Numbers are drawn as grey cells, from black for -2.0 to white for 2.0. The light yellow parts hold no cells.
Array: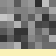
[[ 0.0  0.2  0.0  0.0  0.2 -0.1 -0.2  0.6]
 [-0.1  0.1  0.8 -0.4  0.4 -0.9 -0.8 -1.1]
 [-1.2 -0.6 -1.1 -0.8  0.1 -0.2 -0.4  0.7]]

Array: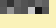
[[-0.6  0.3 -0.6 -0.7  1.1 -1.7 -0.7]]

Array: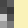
[[-0.8 -1.1]
 [ 0.5 -0.1]]

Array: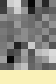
[[-1.0  0.2  1.2  0.4 -1.5 -0.5 -0.7 -0.5]
 [-0.3 -0.4  0.4 -0.2 -0.3  0.1 -0.4  0.3]
 [-0.2 -0.5  0.1  0.2 -0.2  0.2 -0.6  0.2]
 [ 0.0 -0.9 -0.7  0.5 -0.7  0.9  1.1  1.4]
 [-0.5 -0.6  0.6  1.0 -0.4 -0.1 -0.6 -0.4]]

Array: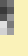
[[-1.1 -0.6]
 [ 1.5 -0.1]]

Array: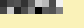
[[-0.9  1.1 -1.5 -0.8  0.1 -2.0 -0.6 -0.7  0.0]]
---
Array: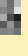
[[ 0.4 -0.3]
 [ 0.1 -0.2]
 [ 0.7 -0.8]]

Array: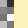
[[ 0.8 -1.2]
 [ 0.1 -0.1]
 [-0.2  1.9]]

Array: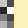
[[ 1.1 -0.8]
 [-1.4  1.9]
 [ 0.0 -0.9]]

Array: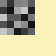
[[ 0.0 -1.2]
 [-1.1 -1.7]
 [ 1.1 -0.6]]

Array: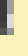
[[-1.1  0.5]
 [-1.1  0.5]
 [-1.1  1.4]]

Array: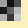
[[ 0.5 -1.7]
 [-1.6 -0.5]
 [ 0.8 -1.1]]

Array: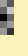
[[ 0.5 -0.6]
 [-0.4  1.1]
 [-1.9 -0.4]]
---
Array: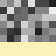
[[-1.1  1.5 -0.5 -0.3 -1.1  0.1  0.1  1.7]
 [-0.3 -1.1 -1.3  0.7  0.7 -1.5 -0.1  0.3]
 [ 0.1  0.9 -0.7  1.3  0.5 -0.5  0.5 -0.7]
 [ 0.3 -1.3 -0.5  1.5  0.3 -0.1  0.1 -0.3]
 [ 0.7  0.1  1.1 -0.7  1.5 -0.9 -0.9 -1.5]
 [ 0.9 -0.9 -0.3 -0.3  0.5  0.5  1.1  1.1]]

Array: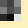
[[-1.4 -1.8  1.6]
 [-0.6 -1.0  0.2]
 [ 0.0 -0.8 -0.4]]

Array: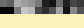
[[-1.9 -1.9 -0.1  1.1  0.9 -0.9 -1.3 -0.7  0.5 -1.7  0.1 -0.7]
 [-0.3 -0.5  0.7  0.5  0.3 -0.1 -1.5 -1.7 -0.3 -1.5 -0.9 -1.1]]

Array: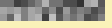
[[-0.2 -0.2 -1.0 -0.8 -0.4  0.0  0.8 -0.2 -0.2 -0.8 -0.8 -1.2  0.6  0.8
  -0.6]
 [ 0.4 -0.4  1.0  0.0  0.6  0.8 -1.0  1.0 -0.6  0.2 -0.2  0.2 -0.8 -0.6
   0.0]
 [ 0.6  0.4  0.6  0.0  0.6  0.4 -0.4  0.2 -0.8  0.4 -0.4  0.0 -0.2 -0.8
  -0.4]]

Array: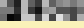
[[-0.3 -1.9 -1.7  1.1  1.1 -0.9  1.3 -0.9  1.5  0.3 -0.9  0.7]
 [-0.1 -0.1 -1.3  0.9 -1.1 -1.7  0.3  0.5 -0.7 -0.7 -0.9 -0.3]
 [ 0.7 -0.7 -1.5  0.9 -0.5 -1.1  0.9 -0.5  0.1  0.3 -0.1  0.3]]

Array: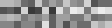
[[-0.7 -0.5 -0.9  1.3 -1.1 -0.9  1.3 -1.1  1.5  0.3  1.7  1.5 -0.1  1.3
   1.7  1.5]
 [ 0.1  0.1 -0.5  0.1  0.1 -0.5  1.5 -0.5  0.5 -0.7  0.3 -0.3 -0.3  1.1
   0.7  1.1]
 [ 0.7  0.9  0.7 -0.1  0.3  0.1  0.5 -0.5  0.5  0.5 -0.1 -0.1  0.7 -0.3
  -0.1  0.1]
 [ 0.9  0.9  0.7 -0.3 -0.5  1.1 -0.1  0.5  0.1  1.1  0.3  0.1  1.3 -0.7
  -0.3 -0.3]]

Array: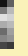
[[-1.7 -0.5]
 [-0.9 -1.1]
 [-0.3  0.5]
 [-0.1  0.9]
 [ 0.1  0.3]
 [ 0.7  0.9]
 [ 1.5  1.3]]
